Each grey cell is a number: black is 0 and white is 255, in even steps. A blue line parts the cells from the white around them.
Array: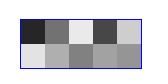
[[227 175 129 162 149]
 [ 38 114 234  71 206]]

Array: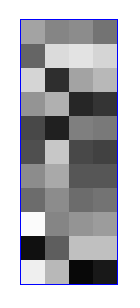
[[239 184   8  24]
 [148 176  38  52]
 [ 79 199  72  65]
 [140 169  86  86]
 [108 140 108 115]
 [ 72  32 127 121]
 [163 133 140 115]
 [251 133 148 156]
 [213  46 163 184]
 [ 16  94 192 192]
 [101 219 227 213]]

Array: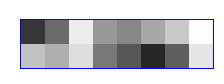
[[194 175 222 120  86  38  94 230]
 [ 54 107 237 153 135 168 201 253]]

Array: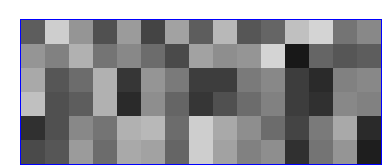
[[192  80  93 177  42 142 101  54  80 108 129  61  48 136 129]
 [169  86 108 177  54 149 122  61  61 122 136  61  42 129 136]
 [ 48  80 136 116 177 184 108 206 169 142 108  68 122 169  42]
 [ 93 206 149  80 155  68 162  93 184  86 101 192 212 116 136]
 [ 74  86 155 108 169 162 101 206 162 129 142  48 116 149  30]
 [149 129 177 116 136 108  74 162 142 149 212  24 101  86  93]]

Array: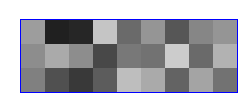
[[157  32  38 197 106 149  86 134 149]
 [128  80  57  92 190 170  99 164 114]
 [141 170 141  72 120 114 204 106 178]]

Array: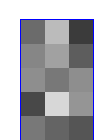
[[107 187  59]
 [120 100  85]
 [134 161  93]
 [142 120 142]
 [ 72 215 149]]
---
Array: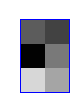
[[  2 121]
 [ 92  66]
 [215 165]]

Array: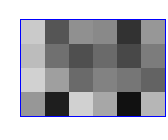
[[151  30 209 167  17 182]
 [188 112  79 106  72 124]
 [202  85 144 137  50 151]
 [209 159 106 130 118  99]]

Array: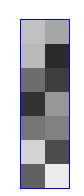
[[ 50 151]
 [ 96 235]
 [109  62]
 [117 129]
 [185  43]
 [192 166]
 [212  75]]

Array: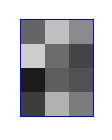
[[ 27  94  81]
 [ 61 177 124]
 [101 191 138]
 [206 108  68]]

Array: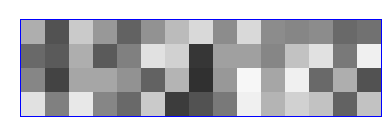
[[105  90 174  90 128 225 209  54 160 160 134 194 225 121 240]
 [134  67 166 166 146  98 180  48 152 247 166 240 105 174  82]
 [174  82 202 152  98 146 187 217 140 217 140 134 140 105 113]
 [225 128 232 134 105 202  60  82 121 240 180 209 194  98 194]]

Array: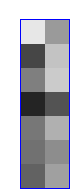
[[ 36  83]
 [ 70 195]
 [ 98 160]
 [113 141]
 [119 176]
 [127 203]
 [231 154]]

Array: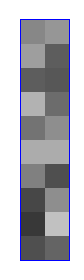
[[ 56 193]
 [ 71 142]
 [ 79 100]
 [ 93  87]
 [115 142]
 [128  79]
 [135 150]
 [158  93]
 [172 172]
 [178 108]]

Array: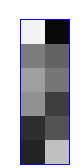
[[ 34 192]
 [ 46  83]
 [124  98]
 [145  62]
 [159 118]
 [243   8]]
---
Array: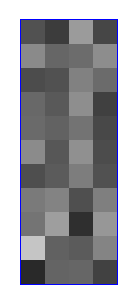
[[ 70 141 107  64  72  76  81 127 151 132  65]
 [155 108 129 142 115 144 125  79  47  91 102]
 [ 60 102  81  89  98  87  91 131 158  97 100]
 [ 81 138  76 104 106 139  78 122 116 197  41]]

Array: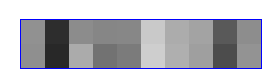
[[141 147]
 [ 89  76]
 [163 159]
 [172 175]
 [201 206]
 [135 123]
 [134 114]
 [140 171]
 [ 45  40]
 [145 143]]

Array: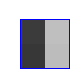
[[191 188]
 [ 59  55]]

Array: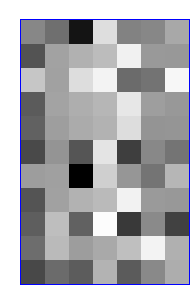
[[168 152 247 152 149 116 182 152  65 176 173]
 [135 153 115 158 148 136 116 154 138 243 137]
 [130 241 107 231 221  62 150 242  57 191  91]
 [222 188 243 182 178 228 207 186 252 169 179]
 [ 20 177 221 174 171  85   0 178  97 157  92]
 [111 162 161 163 158 148 160 161 190 186 107]
 [135  83 198  91  97  73 157  84  94 109  72]]

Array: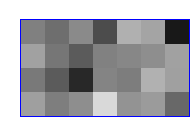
[[ 24 161 160 104]
 [164 142 177 155]
 [176 135 125 147]
 [ 76 129 132 217]
 [138  91  40 142]
 [110 118  91 126]
 [128 161 121 159]]

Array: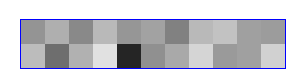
[[156 209]
 [160 160]
 [194 154]
 [185 213]
 [129 169]
 [162 144]
 [150  37]
 [185 225]
 [137 177]
 [175 110]
 [148 188]]

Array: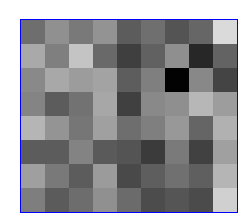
[[218  99  68 157 177 160 181 208]
 [102  39 136 183 101  65  95  75]
 [ 84 143   2 143 152 122 112  85]
 [111  97 127 137 127  59  94  76]
 [ 92  63  93  64 110  84  73 107]
 [147 105 163 167 160  90 155 144]
 [121 196 156 114 118 131  92 109]
 [144 127 168  92 148  92 121  91]
 [110 169 137 132 181  92 159 126]]

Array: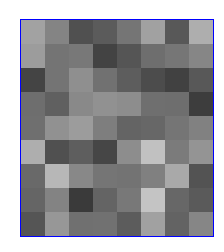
[[174 134  88  61 129 148  83  90 134]
 [ 88 118  65 110 117 123 169 103  99]
 [161 110  76 111 103 193 128 196 161]
 [117  85  93 141 100 141 115 120  92]
 [ 91  67 113 145 126  70 117 100 113]
 [ 80 120 143 137 156  94 136  58 112]
 [132 116 116  96 145  80 183 131 151]
 [162 156  68 110 111 174 105 101  85]]
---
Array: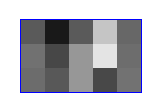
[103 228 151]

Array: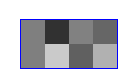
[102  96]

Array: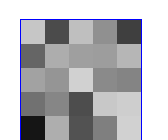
[ 63 157 209 134  21]

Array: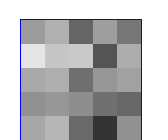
[119  84 111 151 167]

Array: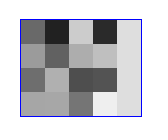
[222 191  78 167]

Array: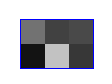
[ 73 194]

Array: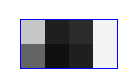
[243  31]

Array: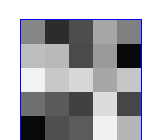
[128 154 215  90   8]
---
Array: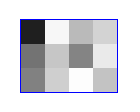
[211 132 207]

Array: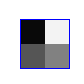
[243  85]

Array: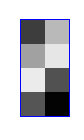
[185 161]

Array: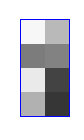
[185 124]

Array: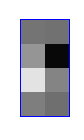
[113 149]

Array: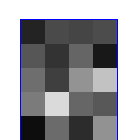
[ 76 101  63 123]

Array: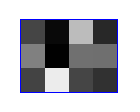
[ 40 112 236]
